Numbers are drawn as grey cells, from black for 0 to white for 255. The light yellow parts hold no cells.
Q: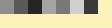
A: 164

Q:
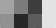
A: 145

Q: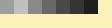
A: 104

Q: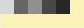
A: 102

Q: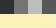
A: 48

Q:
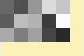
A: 126

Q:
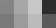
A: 121
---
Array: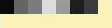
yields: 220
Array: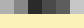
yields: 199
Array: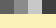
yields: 200
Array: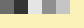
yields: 229
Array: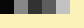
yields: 194
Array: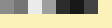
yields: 235
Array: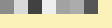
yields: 238
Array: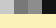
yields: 201
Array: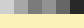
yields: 208
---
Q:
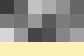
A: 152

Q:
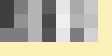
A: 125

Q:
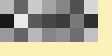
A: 100

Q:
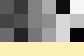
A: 36

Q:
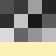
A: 101

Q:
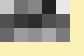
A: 156

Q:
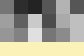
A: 130
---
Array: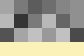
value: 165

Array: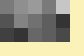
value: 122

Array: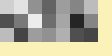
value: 208

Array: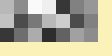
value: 184

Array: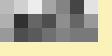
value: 187

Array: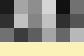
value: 28
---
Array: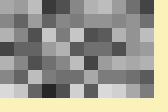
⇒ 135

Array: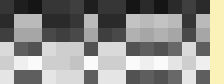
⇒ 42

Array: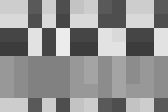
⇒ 217

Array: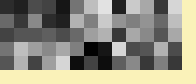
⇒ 105

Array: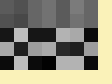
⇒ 81

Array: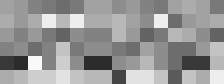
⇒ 172

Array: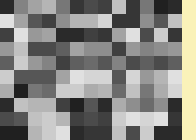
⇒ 224

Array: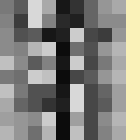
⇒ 130
